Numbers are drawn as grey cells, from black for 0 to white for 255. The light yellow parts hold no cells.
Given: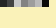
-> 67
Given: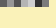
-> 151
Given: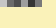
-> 107
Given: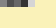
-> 79
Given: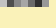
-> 78
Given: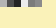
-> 78
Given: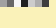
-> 104
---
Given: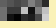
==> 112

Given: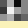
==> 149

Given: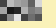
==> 53

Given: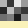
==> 111

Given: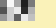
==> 151

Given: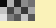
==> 224

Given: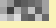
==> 207

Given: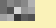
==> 161
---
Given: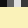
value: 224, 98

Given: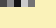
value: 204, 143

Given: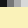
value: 216, 173

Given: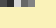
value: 215, 131

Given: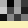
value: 204, 177

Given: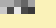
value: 231, 200

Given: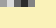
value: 219, 160

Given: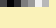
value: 241, 184

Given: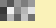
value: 240, 226
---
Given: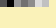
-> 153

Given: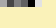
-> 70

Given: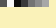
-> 14

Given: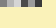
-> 182

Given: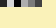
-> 216

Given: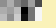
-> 143

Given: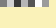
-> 57

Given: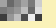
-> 150
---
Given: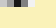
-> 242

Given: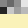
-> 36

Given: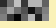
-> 180

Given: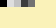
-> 114

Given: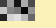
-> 75

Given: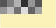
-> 150

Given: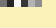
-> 179

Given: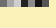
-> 140

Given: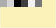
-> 242
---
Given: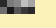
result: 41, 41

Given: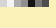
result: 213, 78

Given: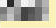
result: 242, 195

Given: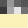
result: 85, 114

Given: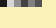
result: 26, 82

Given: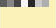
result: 93, 174

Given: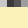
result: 199, 157

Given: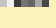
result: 195, 70

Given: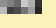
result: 143, 38

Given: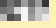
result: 78, 230
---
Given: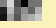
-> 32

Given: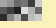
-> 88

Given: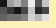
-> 85

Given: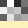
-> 241

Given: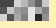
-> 84

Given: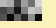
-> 68
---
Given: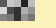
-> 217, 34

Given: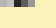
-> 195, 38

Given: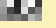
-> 249, 33

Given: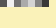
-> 241, 56

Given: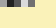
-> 218, 34

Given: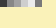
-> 235, 58

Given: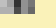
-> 191, 50

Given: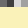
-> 217, 63
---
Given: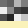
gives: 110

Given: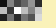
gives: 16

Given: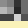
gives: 140

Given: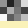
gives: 147

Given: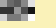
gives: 165

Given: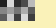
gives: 32

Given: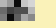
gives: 182

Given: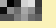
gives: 167

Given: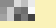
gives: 138

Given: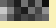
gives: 102
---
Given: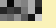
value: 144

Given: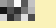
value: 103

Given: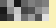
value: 210

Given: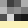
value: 37

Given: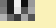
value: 58

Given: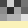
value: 178

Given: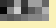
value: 101
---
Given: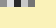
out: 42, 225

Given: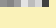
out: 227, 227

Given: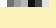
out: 184, 252

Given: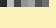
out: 148, 189

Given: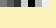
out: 207, 239

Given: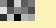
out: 136, 225

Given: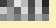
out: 215, 228

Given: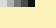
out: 118, 218

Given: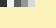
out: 95, 242
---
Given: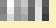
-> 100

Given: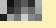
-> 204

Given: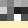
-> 99

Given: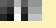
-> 26

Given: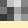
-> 82

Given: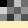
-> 55

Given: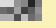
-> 190
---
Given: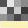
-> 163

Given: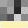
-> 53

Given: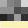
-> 119

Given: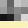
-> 199

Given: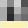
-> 210

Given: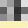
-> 77

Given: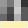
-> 191
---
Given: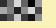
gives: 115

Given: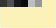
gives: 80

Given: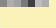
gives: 173

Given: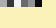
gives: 55

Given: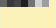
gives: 57

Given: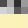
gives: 171

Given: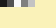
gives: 83

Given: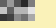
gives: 153
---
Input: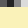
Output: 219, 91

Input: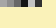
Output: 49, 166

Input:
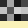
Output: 71, 41

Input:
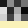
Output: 115, 208

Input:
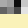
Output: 199, 99

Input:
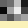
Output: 25, 126

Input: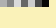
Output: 7, 176

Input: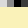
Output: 59, 218

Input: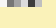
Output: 191, 246

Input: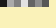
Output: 87, 24
